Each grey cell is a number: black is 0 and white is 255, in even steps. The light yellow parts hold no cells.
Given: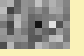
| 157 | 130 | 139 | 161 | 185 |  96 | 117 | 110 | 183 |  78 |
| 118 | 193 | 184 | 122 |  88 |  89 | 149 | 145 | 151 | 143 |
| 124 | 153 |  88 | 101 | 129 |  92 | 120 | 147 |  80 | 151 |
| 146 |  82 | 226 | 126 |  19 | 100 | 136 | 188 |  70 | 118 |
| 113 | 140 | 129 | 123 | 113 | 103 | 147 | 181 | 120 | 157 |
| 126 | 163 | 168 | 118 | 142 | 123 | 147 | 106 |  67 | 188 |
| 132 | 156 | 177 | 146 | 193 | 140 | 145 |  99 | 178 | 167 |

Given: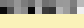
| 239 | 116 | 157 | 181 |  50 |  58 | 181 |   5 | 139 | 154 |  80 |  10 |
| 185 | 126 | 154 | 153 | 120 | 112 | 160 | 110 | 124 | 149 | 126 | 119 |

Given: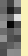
| 139 | 141 |  78 |
| 115 |  95 |  85 |
|  72 |  80 | 147 |
| 112 |  86 | 109 |
|  75 |   5 | 148 |
| 224 | 106 | 131 |
|  77 |  28 | 100 |
| 155 |  66 | 107 |

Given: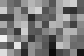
|  21 | 141 |  89 |  70 |  10 |  94 |  99 | 145 |  39 | 116 | 158 | 221 |
| 110 | 107 | 172 | 194 |  29 |  85 | 129 | 145 |  68 | 229 |  75 | 109 |
| 103 | 116 | 164 | 125 |  48 |  92 | 109 |  55 | 153 | 120 | 156 | 241 |
| 127 | 180 | 181 | 101 | 152 | 132 |  86 |  91 | 206 |  57 | 121 |  98 |
| 137 |  65 | 122 | 174 | 181 |  75 | 156 |  91 | 191 | 174 | 102 | 170 |
| 168 | 120 | 197 | 177 |  90 | 104 |  96 |  41 | 148 | 158 |  64 |  63 |
|  86 |  47 |  55 | 167 | 110 |  83 | 209 | 190 |  91 | 158 | 118 | 205 |
|  93 | 206 | 193 | 170 |  86 | 134 | 162 | 181 | 153 |  95 | 110 | 149 |

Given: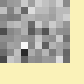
| 108 | 219 | 151 | 153 | 138 | 144 |  98 | 182 | 198 |  73 |
| 103 | 165 | 124 | 181 | 143 | 172 |  41 | 190 | 138 | 108 |
| 145 | 163 | 180 |  96 | 208 | 134 | 249 | 159 | 164 | 130 |
| 113 | 202 | 143 | 151 | 195 | 141 | 148 | 157 | 142 | 142 |
| 140 | 144 | 175 |  83 | 136 |  90 | 176 | 148 | 135 |  77 |
| 150 | 179 | 203 | 161 | 202 | 107 | 171 | 189 | 179 | 143 |
| 206 | 187 | 160 | 169 | 167 | 180 | 175 | 128 | 123 | 133 |
| 186 | 186 | 166 | 186 | 187 | 221 | 103 | 182 | 131 | 191 |
| 138 | 209 | 180 | 193 | 209 | 159 | 201 | 157 | 153 | 133 |

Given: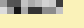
| 195 | 139 | 140 |  51 |  51 | 169 |  21 | 157 | 219 |
|  61 | 202 | 211 | 187 | 171 | 195 |  83 |  85 | 158 |

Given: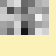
| 208 | 227 | 116 |  20 | 202 | 104 | 156 |
| 177 | 161 | 130 |  78 | 213 | 153 | 164 |
| 189 | 242 | 137 | 143 | 187 | 203 | 206 |
| 149 | 163 | 168 |  94 | 145 |  76 | 196 |
| 188 | 175 | 117 | 105 | 220 | 199 | 142 |

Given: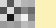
| 175 | 188 | 154 | 164 | 154 |
| 132 | 242 | 192 |  23 | 215 |
| 106 | 135 |  81 | 220 |  81 |
| 176 | 181 | 211 |  88 | 215 |
